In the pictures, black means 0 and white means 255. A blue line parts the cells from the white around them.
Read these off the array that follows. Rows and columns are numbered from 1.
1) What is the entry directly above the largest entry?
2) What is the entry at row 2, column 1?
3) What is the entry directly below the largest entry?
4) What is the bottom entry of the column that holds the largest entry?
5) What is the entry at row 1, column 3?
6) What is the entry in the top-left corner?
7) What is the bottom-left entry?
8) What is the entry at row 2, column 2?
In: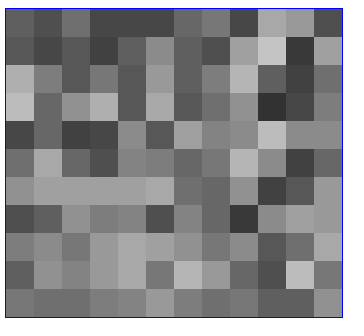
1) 168
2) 87
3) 95
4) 95
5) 111
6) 95
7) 119
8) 71

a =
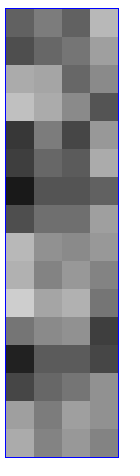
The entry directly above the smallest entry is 62
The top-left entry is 97
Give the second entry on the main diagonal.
103
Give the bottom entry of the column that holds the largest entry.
171
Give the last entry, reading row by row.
131
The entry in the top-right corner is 184
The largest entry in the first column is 206
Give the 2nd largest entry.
192
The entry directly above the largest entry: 177
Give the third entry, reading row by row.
97
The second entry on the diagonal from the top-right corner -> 117
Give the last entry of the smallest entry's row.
97
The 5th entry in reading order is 78
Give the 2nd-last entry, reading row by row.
152
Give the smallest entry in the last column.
62
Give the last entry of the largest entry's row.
117
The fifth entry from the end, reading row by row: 145
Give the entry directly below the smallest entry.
78
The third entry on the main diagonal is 103

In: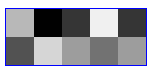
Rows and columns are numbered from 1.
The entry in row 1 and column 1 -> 184
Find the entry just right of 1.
53

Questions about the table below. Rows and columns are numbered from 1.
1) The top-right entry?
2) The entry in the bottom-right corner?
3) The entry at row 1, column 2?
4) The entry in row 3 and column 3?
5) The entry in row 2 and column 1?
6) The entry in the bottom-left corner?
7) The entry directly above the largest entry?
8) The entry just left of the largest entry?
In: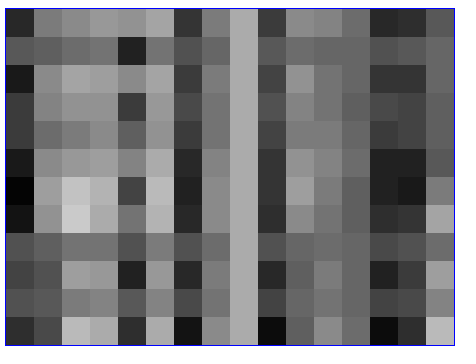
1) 88
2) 186
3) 123
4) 164
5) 88
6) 46
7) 194
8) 146

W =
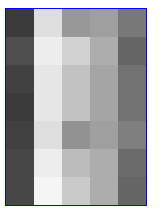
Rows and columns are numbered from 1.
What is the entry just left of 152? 222
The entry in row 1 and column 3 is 152
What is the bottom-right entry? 101
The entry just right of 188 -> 173
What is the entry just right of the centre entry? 165
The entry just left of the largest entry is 71
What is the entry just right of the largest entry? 202
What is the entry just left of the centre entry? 230
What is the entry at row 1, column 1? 59
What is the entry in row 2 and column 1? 78

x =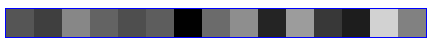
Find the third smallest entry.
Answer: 36
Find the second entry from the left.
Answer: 63
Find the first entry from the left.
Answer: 85
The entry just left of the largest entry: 29

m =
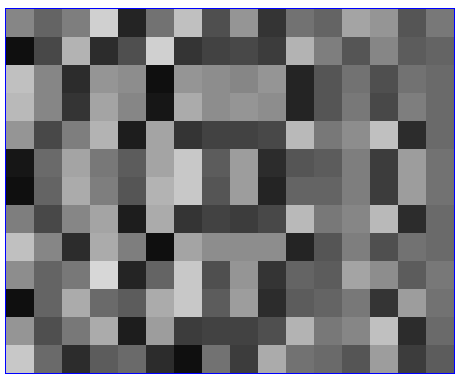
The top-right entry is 120
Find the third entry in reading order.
126
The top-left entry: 134
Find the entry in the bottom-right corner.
92
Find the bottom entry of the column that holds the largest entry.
92
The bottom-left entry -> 200
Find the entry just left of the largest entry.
120
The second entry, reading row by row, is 100
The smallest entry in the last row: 15
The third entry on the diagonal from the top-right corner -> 79
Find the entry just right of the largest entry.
36
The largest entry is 215
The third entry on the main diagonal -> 44
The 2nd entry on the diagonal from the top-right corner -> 92
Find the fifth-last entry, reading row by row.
106
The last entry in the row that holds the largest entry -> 120
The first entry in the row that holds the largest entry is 141
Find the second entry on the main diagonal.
72
